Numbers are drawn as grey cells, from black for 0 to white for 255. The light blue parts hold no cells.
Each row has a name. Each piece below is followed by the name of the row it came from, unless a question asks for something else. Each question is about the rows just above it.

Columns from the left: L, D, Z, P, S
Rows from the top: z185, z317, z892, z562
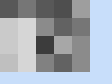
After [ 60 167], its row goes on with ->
[139]
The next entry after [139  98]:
[118]
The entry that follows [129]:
[98]
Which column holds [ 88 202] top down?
L

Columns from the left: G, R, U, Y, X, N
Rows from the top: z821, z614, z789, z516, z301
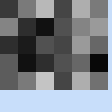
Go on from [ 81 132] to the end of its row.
[154]
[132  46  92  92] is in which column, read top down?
G
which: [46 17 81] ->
z614
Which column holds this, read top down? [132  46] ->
G
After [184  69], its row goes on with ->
[174 122]
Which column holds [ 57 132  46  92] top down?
G
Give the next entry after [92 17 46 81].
[103]

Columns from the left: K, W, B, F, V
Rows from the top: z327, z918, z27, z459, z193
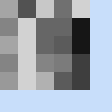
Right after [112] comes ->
[210]
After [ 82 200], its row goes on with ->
[112 210]

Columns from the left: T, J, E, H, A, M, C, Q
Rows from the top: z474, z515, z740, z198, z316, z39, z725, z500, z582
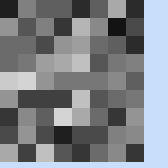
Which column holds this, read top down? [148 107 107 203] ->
T
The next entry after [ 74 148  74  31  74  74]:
[128]
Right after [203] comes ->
[212]

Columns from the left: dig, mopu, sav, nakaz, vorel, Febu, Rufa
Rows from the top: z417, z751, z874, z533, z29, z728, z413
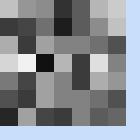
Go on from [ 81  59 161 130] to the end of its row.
[130 112  81]
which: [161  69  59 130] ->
z413
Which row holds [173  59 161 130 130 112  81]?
z874
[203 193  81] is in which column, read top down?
Rufa

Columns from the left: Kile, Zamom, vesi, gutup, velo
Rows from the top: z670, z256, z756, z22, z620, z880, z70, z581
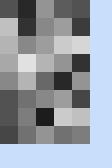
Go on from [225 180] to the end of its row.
[148  50]
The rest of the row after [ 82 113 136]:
[157  70]
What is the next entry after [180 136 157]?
[203]
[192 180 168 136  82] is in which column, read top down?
Kile
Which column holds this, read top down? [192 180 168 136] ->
Kile
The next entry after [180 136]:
[157]
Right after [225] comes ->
[180]

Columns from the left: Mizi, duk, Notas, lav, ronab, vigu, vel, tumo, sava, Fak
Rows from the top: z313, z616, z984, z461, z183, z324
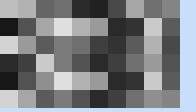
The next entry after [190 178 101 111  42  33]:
[73]
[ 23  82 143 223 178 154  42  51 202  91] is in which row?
z183
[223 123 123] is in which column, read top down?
lav

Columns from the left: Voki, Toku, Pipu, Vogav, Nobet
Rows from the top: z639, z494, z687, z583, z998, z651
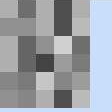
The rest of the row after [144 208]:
[110]
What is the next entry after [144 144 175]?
[78]
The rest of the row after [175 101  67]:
[156 122]
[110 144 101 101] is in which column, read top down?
Toku
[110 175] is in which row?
z639
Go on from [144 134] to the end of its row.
[175  78 186]

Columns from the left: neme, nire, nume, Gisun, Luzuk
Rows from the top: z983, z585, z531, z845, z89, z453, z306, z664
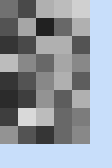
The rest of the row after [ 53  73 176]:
[176  83]
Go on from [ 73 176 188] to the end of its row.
[208]
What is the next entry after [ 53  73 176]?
[176]
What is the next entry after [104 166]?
[136]
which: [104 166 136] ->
z845
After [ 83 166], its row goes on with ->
[ 33 104 176]
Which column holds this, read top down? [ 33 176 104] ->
nume

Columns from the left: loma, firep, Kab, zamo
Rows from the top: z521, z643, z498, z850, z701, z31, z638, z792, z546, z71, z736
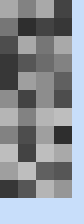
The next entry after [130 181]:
[190]
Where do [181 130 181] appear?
z638

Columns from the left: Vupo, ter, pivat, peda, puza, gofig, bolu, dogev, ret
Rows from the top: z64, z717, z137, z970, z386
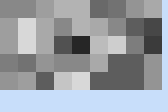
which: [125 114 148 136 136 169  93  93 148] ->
z970
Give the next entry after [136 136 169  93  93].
[148]
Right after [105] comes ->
[114]

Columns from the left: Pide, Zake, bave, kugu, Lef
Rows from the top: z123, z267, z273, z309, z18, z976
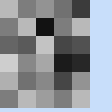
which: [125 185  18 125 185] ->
z267
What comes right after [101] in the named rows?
[90]

